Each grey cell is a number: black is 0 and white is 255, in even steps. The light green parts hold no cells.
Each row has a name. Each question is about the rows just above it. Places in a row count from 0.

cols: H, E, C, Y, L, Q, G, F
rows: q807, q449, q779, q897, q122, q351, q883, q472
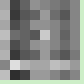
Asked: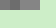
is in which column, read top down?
Q
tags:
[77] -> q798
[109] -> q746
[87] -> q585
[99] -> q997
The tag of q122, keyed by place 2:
q997

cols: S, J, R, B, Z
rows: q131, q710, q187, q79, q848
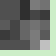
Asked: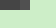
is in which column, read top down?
J
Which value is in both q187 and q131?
[114]

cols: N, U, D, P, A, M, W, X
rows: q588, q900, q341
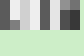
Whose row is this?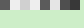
q900
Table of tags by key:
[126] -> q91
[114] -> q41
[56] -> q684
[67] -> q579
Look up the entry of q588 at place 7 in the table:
q41

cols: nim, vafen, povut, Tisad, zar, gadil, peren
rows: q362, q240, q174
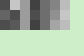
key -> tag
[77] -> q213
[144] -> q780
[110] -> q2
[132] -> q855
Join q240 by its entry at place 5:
q780
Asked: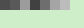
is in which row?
q174
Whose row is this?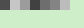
q362

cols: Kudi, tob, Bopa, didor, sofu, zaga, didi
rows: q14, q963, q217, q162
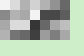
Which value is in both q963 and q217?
[168]
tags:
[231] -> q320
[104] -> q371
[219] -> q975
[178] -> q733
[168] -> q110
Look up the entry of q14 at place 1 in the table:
q975
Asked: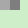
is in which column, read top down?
zaga
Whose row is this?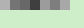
q162
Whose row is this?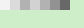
q14

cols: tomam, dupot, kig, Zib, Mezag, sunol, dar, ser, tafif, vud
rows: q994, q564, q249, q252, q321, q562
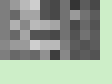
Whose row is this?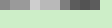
q321
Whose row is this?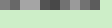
q564
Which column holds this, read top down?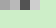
Zib
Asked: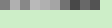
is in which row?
q249

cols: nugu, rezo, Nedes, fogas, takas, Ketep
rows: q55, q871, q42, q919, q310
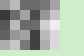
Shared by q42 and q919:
[186]
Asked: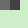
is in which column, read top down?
fogas
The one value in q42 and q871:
[107]
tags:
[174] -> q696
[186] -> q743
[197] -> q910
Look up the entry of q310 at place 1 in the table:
q910
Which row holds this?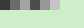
q871
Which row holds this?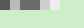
q42

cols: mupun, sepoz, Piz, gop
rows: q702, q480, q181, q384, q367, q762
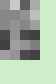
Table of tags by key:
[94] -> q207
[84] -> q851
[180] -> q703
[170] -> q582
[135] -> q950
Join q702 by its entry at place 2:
q207
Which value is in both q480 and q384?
[147]
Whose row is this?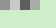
q702
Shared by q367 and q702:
[147]
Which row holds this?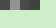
q384
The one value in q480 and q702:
[147]
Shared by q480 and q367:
[147]

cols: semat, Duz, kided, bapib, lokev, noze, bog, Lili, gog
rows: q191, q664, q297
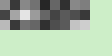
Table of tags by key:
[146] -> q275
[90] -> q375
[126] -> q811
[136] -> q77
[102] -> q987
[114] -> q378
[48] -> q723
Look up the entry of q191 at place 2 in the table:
q77
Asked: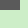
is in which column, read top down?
bog
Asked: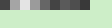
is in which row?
q664
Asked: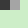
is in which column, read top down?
Duz

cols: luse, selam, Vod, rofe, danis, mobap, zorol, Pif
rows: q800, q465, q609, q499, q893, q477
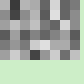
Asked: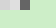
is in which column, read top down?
mobap
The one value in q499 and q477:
[159]
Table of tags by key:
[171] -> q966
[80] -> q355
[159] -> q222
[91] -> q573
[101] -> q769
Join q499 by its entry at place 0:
q573

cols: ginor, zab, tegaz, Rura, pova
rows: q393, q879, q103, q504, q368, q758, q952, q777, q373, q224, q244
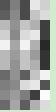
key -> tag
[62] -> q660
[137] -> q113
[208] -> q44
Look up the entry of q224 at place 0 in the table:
q113
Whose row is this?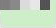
q373
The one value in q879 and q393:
[74]
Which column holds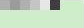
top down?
Rura
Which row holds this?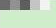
q777
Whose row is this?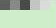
q879

